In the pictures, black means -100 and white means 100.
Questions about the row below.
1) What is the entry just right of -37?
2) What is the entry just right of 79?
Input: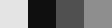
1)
11
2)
-88

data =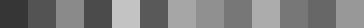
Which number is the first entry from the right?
19
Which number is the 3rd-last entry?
-7
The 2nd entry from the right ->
-19
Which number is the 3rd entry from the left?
8

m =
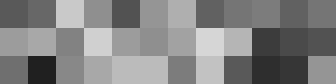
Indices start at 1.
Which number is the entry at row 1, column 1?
-30
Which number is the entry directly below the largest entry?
52
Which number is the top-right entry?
-8
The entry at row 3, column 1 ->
-13
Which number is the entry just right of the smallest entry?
7
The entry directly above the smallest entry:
32
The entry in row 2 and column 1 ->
22
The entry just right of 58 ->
12
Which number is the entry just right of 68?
42
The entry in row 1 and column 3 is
58
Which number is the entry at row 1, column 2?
-19

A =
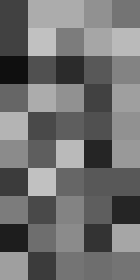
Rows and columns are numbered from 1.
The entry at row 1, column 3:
35
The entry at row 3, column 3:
-66
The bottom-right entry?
-9
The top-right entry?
-9
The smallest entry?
-88
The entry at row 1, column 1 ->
-49
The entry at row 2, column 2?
51
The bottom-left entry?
25
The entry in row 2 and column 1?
-49
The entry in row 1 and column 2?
35
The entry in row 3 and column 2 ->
-37
